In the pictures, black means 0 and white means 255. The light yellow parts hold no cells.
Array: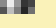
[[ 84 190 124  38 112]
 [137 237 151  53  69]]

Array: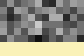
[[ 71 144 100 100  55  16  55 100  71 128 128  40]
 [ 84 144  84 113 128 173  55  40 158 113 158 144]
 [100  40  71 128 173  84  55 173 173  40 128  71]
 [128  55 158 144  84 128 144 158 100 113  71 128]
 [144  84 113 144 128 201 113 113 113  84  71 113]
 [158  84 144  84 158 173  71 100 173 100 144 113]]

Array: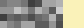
[[ 63 104  92 104  78 104 117 178  92]
 [117 133 133 117  63  78 164 164 178]
 [148 148 193 164 117 178 148  92 205]
 [164 133 117 164 164  92  92 148  78]]

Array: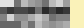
[[ 86  56  72  72  56 114  42  72  42  56]
 [102 102 102 158 114 187 158 145 158 172]
 [130 211 145 145 172 199 172 114 130 130]
 [225 225 114 187 158 145 114 187 211 158]]

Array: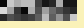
[[  8 201 173 188 188  65  23  39 173  23  23]
 [ 39  79  65  53  65  94 188  94 147  79 201]
 [217 160  53   8 173  79 160 106  79  53  39]]

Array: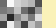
[[ 68 237 166  68 196 151]
 [109 250 210 196 181  80]
 [122 138 196 109  68 151]
 [166  41 138 181 122 224]]
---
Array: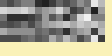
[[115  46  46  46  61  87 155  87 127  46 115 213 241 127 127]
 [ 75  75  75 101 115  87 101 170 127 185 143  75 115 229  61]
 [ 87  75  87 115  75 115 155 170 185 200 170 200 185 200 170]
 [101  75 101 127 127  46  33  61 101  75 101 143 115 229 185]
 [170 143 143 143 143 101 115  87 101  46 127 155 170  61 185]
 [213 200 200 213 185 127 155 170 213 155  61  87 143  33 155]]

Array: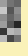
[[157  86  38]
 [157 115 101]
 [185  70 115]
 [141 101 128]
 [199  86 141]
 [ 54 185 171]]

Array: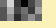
[[ 85 144  43  99 144  99]
 [112 211  57   1  72 128]
 [ 85 174  72 112  57 159]]

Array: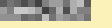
[[ 92 116 104  78 104  65 129 158 158 116 174 189  92]
 [145 145 145 104 116 104 189 116 158 145 129 145 116]
 [158 129 201 201 189 158  65 104 174  78 174 129 129]]

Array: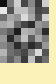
[[122  95  28 180 167 135  43]
 [135 110  43  95  43  70 151]
 [180 110  95  70 135 218  83]
 [167 180 110  70  43 151 135]
 [151  43 122 193  95 167 122]
 [151  95 135  57 193  70 110]
 [110 167 151 218 167  83 206]
 [232  83 193 193 151  70  83]
 [ 15 122 206  70 135  57 206]]

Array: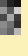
[[ 87  35  20]
 [139 113  47]
 [ 73 167  59]
 [127 100 182]
 [152  87 207]]

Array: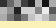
[[182 146  33 209 209 134 235  88]
 [170 119  76 119 195 221 195 146]
 [ 49 104 158  64  33 182  18 170]]
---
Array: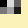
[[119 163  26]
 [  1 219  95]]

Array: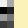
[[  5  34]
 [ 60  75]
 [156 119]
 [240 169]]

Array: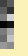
[[  4  20]
 [ 93  49]
 [ 65  93]
 [152 139]
 [123 167]
 [107 193]
 [123 209]]

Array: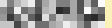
[[152  58 112 210  96  58 223 127 197 167 167 127  58  42  82]
 [140  96 238 112 140  82 182 197  42  58 167  82 251 140 112]
 [223 127 182 210 238  96 167 197 127 127 167  82 182  96 251]
 [197 197  70 140 223 112 112 167 182 238 210 152  96 210 238]]

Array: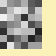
[[173  61 105 147  35  77]
 [ 92 133 147 215  77 117]
 [215 147 133 173  92  77]
 [ 48 173 203 188 188  35]
 [117 188 228 215 105 203]
 [240 203 160  48 173 188]
 [ 48 228 133  77 160 160]]

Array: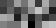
[[ 73  88 158 116 170  58 170 101]
 [ 58 101  58  88 144 196 144  29]
 [130 116 116 182   1 101 182 196]
 [170 158  29 130  29  88  45  73]]
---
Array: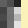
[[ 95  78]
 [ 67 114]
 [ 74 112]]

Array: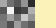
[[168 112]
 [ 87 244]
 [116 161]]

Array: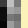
[[ 60 192]
 [ 13 162]
 [ 14 119]]

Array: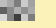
[[189 169]
 [ 96 137]
 [215 131]]

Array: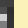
[[ 64  63]
 [ 78  47]
 [206  50]]

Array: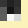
[[ 53  34]
 [ 91  21]
 [ 94 247]]

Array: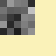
[[ 83 153]
 [116  92]
 [ 95  57]]

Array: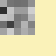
[[169 116]
 [ 47 194]
 [196 187]]

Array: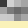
[[ 57 210]
 [162 123]
 [202 200]]
